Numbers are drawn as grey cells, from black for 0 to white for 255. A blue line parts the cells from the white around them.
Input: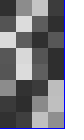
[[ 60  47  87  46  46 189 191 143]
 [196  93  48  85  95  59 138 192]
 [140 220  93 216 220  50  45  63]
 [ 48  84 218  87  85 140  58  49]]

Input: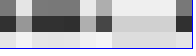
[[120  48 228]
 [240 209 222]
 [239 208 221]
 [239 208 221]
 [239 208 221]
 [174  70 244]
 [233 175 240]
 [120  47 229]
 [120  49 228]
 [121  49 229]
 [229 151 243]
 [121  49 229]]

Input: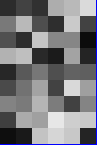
[[218  66  12  36  95 159 132 201  36]
 [185 202 134 163  98 217  65 206 200]
 [173  46 135  27  79  66 124 231 214]
 [ 49  78 197  41 119 163 181 160 195]
 [ 66 185  45 191  89 114 122 171  25]
 [ 44 121  80 178  39  74 131  63  14]]

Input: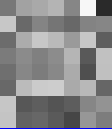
[[ 42 134  94 193 192 102 147 125]
 [247 131 199  89  79 184 134 151]
 [134 104 154 181 171 170  93  70]
 [180 117 186 140 136 205  84  90]
 [169 132 199 128 124 203  94 103]
 [162 105 172 139 135 187  87  98]
 [120 199 108 123 111 104 198 196]]

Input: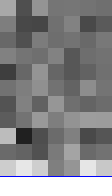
[[111  90 120 114 112 116 108 156  85 114 200]
 [115  73 105 110  98 141 100 157  73 106 230]
 [118 130 115  87  87  99 111 147 128 164 149]
 [117 112 110 130 102 114 150 126 107 122 127]
 [148  70 124 111 148 144  97 153  78  81 206]
 [ 79  72  80 116 103 126 129 115  32  99 231]
 [168 126 104 129  62 114  83  92 188 106 205]]

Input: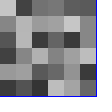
[[ 90 135 135 189  58 103]
 [ 93 198  58 160 147 164]
 [119 161 100 131 104 189]
 [114 155  60 177  89  52]
 [ 66 182 183 134 159  83]
 [197 134  85  65 153  59]]

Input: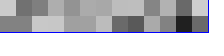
[[206 106]
 [105  32]
 [178 130]
 [133 170]
 [190  89]
 [189 106]
 [168 188]
 [171 161]
 [147 160]
 [174 199]
 [127 200]
 [113 130]
 [203 130]]

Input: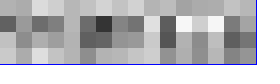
[[183 164 117 149]
 [194 123  95 132]
 [173 246 190 183]
 [171 207 140 143]
 [163 247 178 175]
 [188  93  85 146]
 [180 224 202 206]
 [210 115 153 197]
 [195 132 148 183]
 [211  52 101 179]
 [194 108  96 142]
 [183 183 179 180]
 [207 127 158 195]
 [219 109 174 222]
 [172 154 141 172]
 [178  97 193 202]]

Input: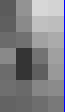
[[211 189 171 160 153 139 121]
 [215 192 162 115  95 134 110]
 [147 138 113  52  52 106 102]
 [ 91  95 107 137 108 111  99]]
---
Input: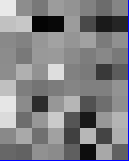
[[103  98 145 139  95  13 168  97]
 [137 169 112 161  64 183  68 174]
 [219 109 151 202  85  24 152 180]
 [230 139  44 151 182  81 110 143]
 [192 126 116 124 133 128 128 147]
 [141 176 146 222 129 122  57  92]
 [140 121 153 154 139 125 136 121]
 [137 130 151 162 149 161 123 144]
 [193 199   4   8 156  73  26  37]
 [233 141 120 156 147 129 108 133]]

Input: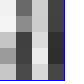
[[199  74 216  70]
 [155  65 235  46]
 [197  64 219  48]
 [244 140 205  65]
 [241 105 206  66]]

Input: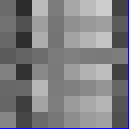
[[134  70 107 119 141 156 162  79]
 [102  62 164 126 155 169 181  85]
 [104 105 183 124 128 137 149 102]
 [129  50 137 122 157 178 190  65]
 [ 91 100 109 123 128 123 122 125]
 [104  46 173 116 163 180 196  71]
 [114  81 159 118 144 153 159  91]
 [107  44 187 124 167 188 205  67]]

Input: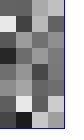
[[ 70  28 199 159]
 [ 94 232  94 204]
 [141 165 101 110]
 [111 149  72 121]
 [ 39 109 153 123]
 [ 88 156 113 143]
 [232  66 185  98]
 [ 99  98 170 192]]

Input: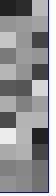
[[146 137 114]
 [128 135 112]
 [170 177  70]
 [236 182  33]
 [ 75 180 179]
 [173 129 158]
 [ 90  85 214]
 [182 147  65]
 [122 156 149]
 [197 150  68]
 [148 154 162]
 [ 33  44 185]]

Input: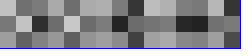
[[158  98 130 152  95 148 159 139  65 161 170 136 130 159  75]
 [120 195  47 109 200 108 124  36 108 116 123  39  34 113 122]
 [193 112 123 170 110 171 175 123  54 189 177 126 121 183  53]]
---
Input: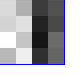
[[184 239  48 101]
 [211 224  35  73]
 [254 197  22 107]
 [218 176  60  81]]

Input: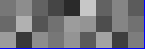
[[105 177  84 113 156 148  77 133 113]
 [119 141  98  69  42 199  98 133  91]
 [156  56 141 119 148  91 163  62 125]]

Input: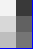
[[190 117]
 [216  97]
 [243  57]]

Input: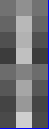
[[ 74 207  74]
 [ 60 192  60]
 [101 184 101]
 [ 80 178  80]
 [ 87 166  87]
 [ 68 152  68]
 [114 144 114]
 [108 129 108]]

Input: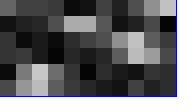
[[ 73 150 187  93  58  39  26  18  65  33  45]
 [ 11 122 199 109  52   5  45  26  18  52  45]
 [101  65  65  58  11  18  65  33  79 144 193]
 [ 52  58  26   5  39  26  39  93 187 156  73]
 [ 18  33  39  79 171 171  87  18  33  73   5]
 [ 52  11  26  11  45  65  79 144 193  93  58]]

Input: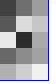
[[ 88 219 198]
 [176 206 241]
 [104 140 162]
 [ 65 111 156]
 [233  44 170]]

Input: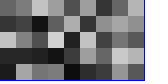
[[ 27 166 117 124  13  45  60 150  88]
 [194 130  80 209  33 194  66 117  88]
 [102 124 194 158  80 158  53 102 181]
 [ 53  66  19  95 174  53 144 166 144]
 [ 39  39  33  19  60 158 102 201 181]]

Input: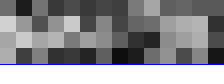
[[166 202 166 180 122 159 140  95  49  36 140 159 174  75]
 [209 152  81 146 202  69 134  69 101 109 159 174 180  49]
 [174  63 128  49  57  36  95  14  28 109 146  75 134  22]
 [109  28 115  57  75  57  69  63 122 166  95 101  89  89]]
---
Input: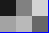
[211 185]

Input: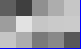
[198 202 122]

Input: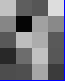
[221 161 189  40]

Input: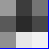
[116  42 144]

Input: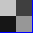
[63 22]

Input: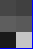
[64 94]

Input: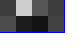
[60 19]
